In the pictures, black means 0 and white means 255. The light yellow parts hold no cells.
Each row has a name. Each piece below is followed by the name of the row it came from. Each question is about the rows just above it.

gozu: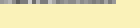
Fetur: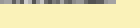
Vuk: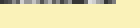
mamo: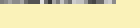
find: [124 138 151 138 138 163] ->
gozu
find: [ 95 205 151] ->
Vuk
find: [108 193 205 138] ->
mamo
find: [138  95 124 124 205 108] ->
gozu
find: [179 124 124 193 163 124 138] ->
gozu

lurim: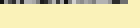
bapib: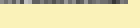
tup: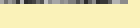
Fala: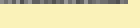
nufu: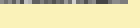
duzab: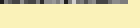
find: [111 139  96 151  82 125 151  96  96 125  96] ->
Fala
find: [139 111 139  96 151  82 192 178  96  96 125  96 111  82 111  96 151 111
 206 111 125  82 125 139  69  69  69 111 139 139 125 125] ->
nufu
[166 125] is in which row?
lurim
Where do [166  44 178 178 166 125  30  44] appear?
lurim

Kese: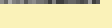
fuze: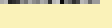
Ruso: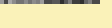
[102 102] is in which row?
Kese
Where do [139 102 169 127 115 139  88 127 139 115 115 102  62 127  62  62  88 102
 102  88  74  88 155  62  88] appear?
Kese
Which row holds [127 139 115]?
Kese

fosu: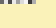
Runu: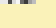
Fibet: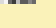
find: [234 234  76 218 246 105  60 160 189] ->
Runu
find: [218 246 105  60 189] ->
Fibet
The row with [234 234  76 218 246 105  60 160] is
Runu
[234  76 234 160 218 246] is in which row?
fosu
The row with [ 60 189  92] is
Fibet
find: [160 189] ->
Runu
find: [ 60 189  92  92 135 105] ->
Fibet

